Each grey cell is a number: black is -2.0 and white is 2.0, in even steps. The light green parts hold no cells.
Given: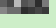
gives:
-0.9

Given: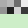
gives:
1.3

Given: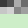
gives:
0.1

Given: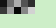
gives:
0.1

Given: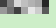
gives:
1.2

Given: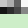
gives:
-0.9

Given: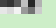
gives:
-0.2
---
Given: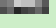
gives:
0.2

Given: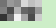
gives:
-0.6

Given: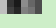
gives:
-0.4

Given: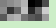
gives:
-0.4

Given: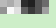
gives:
-0.7

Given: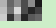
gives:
-1.4
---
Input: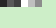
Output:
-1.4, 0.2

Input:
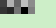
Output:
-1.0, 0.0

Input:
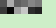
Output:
-0.7, -1.5

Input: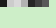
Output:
-1.6, -0.6

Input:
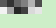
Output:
-0.6, 1.6

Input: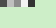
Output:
-0.8, -1.2

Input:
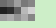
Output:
-0.3, 0.1

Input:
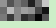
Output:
0.3, -0.7
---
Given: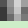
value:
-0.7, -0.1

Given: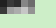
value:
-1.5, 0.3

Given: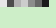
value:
1.6, -1.6

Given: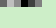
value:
-0.4, 0.0

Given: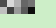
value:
-0.8, -1.8

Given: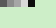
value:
-0.6, -1.8

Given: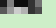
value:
-1.6, -0.8

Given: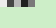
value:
1.7, -0.1

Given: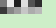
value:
-0.1, 0.9
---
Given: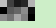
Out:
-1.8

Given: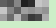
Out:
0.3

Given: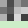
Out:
1.2

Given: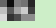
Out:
-1.0

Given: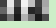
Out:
0.8

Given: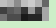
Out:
0.6
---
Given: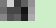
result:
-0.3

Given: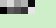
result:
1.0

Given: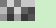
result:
0.9

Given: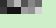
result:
-1.3

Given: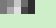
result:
-0.1

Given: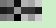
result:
-1.6

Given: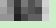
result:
0.5

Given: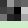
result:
-1.0

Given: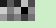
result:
1.2

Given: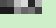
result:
-0.8
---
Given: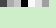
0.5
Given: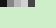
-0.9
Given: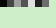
-0.3
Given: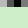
-0.1
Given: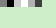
-1.0
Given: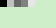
1.6
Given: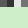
-0.2
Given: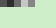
0.1
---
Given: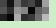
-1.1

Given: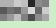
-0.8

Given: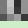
0.1

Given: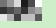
1.0

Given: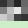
0.8

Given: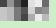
0.7

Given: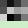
-1.9
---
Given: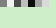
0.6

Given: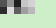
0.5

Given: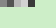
1.3

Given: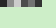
-0.2

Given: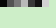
-1.7

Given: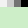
-0.2

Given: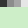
0.6
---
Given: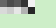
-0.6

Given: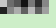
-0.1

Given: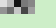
-1.7

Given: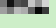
1.1

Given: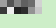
-0.5

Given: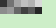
1.0

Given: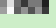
-0.1
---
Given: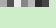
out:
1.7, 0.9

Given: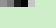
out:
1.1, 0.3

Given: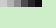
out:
1.2, 0.8

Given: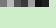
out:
0.9, 0.5

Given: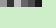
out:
1.0, 0.4

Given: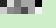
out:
1.8, 1.4

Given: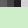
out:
1.3, -0.5

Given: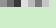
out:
1.5, 1.1

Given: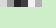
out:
1.8, 1.4

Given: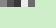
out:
1.7, 0.1
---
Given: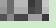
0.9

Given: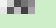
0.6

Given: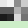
0.0

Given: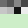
1.7

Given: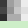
1.5

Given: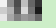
-1.6

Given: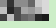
1.4

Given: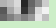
1.8
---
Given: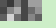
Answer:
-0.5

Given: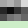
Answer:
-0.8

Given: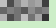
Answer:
0.8

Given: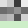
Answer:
0.7

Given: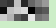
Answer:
1.2

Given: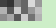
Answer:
0.2

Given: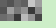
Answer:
-0.3
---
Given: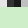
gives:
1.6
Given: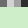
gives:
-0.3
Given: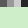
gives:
-0.6
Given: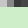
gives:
1.1
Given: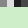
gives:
0.1
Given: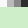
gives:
1.9
